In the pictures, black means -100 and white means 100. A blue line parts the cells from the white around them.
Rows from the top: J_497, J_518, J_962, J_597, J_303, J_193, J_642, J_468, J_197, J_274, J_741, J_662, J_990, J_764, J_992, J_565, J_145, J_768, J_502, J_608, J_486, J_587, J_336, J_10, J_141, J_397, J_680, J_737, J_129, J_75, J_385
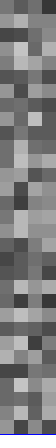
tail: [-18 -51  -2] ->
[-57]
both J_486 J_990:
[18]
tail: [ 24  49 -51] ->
[-2]
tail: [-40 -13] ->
[8]

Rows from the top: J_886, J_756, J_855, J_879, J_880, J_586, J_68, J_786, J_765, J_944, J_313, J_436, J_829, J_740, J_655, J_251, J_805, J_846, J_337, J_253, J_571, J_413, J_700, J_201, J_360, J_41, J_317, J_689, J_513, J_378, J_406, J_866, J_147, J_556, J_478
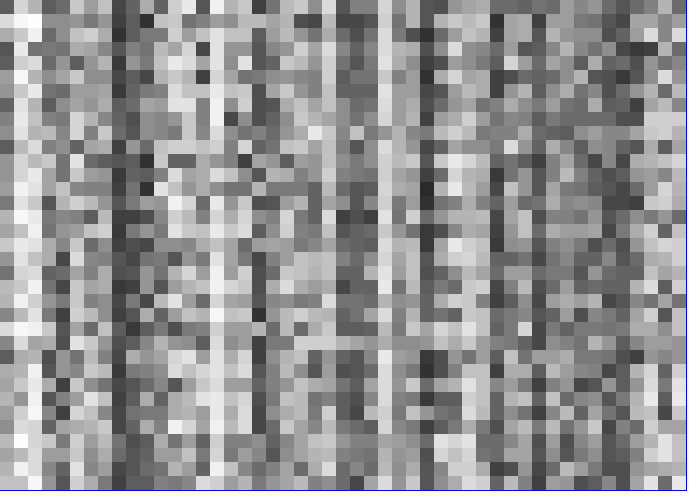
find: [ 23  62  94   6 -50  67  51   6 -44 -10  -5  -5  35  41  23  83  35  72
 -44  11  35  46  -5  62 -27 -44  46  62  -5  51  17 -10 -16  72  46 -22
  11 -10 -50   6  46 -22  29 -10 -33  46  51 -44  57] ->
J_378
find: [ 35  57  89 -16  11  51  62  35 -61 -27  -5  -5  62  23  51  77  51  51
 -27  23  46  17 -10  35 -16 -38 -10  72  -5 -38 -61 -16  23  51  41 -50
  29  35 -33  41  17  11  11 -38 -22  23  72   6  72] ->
J_855
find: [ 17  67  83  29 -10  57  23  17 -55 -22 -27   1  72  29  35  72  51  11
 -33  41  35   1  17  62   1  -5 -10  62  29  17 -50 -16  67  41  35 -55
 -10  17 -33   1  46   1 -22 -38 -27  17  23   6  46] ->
J_829

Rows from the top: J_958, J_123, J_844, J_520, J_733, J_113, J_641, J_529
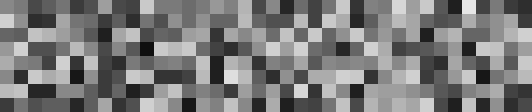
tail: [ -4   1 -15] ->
[ 52 -76  41  24 -59   1  -9  30 -31   7   1   7   1  41   7  35 -48 -64
  30 -21 -43  35 -31  58]
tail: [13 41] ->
[63]
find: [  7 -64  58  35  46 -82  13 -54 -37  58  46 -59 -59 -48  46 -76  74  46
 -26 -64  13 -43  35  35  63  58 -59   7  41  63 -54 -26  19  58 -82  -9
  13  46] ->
J_113
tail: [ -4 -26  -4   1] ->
[-15  52 -76  41  24 -59   1  -9  30 -31   7   1   7   1  41   7  35 -48
 -64  30 -21 -43  35 -31  58]
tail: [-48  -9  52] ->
[-43  41  19  41  30  63 -43 -76  52 -70  13 -64 -43]

